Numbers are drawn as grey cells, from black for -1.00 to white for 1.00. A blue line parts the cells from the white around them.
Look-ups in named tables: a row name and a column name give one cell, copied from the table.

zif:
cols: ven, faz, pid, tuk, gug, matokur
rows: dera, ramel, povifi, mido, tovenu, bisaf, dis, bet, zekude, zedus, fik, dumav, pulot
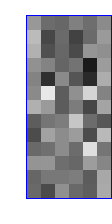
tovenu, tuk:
-0.33
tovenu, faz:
-0.63
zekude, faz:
0.27
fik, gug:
0.23
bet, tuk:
0.55
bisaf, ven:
0.08
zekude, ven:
-0.40
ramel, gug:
-0.17
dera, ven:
0.19
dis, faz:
0.21
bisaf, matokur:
0.03
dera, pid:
-0.19
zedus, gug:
0.75
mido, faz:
0.03
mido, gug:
-0.80
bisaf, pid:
-0.27

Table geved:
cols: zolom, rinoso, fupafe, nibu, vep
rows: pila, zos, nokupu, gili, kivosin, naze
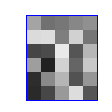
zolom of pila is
0.29
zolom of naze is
-0.67
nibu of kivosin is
-0.36
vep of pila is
0.13
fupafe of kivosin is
0.42
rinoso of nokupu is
-0.41
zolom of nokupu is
-0.46
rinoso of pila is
-0.11
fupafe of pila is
-0.07
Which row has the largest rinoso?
zos

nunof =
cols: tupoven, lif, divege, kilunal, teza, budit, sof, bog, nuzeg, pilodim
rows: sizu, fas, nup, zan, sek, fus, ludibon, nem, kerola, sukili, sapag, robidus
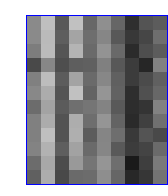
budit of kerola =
0.04
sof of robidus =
-0.20
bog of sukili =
-0.53
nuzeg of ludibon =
-0.59
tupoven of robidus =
-0.25
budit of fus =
0.17
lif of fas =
0.46
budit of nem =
0.17
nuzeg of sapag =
-0.51
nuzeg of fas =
-0.45
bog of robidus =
-0.69
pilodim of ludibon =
0.02
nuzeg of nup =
-0.39
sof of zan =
-0.31
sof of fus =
-0.23
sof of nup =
-0.18
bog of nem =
-0.67
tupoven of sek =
0.00

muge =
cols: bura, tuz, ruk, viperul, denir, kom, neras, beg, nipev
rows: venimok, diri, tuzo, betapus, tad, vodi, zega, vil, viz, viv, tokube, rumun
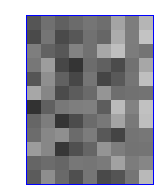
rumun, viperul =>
-0.38
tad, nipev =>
0.50
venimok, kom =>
-0.14
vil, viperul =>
-0.40
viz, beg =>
-0.09
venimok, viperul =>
-0.16
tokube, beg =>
-0.03
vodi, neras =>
-0.14
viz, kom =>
-0.31
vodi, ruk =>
-0.41
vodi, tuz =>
0.05
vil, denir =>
-0.16
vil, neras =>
0.29
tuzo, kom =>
0.31
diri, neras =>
0.35
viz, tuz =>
0.06
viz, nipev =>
-0.07
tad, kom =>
-0.46
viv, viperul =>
-0.37
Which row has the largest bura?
vodi

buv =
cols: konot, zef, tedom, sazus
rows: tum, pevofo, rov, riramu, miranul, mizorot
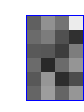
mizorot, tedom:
-0.21
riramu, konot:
-0.16
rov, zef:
-0.32
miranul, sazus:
-0.40
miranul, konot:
-0.31
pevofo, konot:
-0.16
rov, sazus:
-0.02
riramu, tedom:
-0.16
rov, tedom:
-0.52
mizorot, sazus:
0.18
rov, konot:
-0.30
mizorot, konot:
-0.21
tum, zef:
0.14
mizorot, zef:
0.23
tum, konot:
-0.25
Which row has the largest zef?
mizorot

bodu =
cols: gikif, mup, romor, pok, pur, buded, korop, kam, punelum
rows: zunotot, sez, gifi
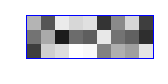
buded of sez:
0.82
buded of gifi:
0.01
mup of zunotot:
-0.33
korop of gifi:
0.37
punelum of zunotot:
-0.51
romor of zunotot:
0.84
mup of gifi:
0.62

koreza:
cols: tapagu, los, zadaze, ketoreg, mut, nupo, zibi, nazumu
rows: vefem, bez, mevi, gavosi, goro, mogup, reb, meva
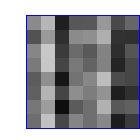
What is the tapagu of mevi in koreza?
0.05
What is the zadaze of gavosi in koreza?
-0.46
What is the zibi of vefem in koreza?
-0.43
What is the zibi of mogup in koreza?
-0.76
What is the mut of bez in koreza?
0.12
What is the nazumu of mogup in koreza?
-0.62
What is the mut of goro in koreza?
0.06
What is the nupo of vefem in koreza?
0.19
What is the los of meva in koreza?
0.51

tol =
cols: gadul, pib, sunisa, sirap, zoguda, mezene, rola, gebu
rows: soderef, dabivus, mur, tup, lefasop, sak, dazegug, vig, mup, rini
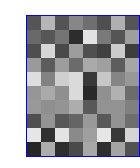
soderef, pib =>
0.43
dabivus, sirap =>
-0.65
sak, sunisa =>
0.12
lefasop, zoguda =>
-0.55
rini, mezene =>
-0.64
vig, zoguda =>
0.20
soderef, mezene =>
-0.38
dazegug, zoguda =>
-0.30
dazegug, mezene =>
0.15
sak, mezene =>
0.13
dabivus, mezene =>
-0.05
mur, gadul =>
-0.39
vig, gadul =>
-0.38
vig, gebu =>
-0.14
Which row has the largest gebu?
mup

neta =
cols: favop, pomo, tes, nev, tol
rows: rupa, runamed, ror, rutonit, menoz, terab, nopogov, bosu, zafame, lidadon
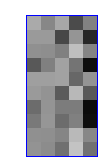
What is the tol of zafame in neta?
0.07
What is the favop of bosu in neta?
-0.05
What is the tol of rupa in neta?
0.02
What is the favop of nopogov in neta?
-0.15
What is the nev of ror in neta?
0.50
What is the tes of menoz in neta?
0.27
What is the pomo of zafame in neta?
0.12
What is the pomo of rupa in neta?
0.06
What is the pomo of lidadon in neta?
0.10
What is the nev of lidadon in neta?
0.53
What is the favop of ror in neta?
0.13
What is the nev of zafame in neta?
0.45
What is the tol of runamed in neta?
-0.70
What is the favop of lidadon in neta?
0.15
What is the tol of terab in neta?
-0.30
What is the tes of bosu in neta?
-0.15
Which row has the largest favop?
rupa

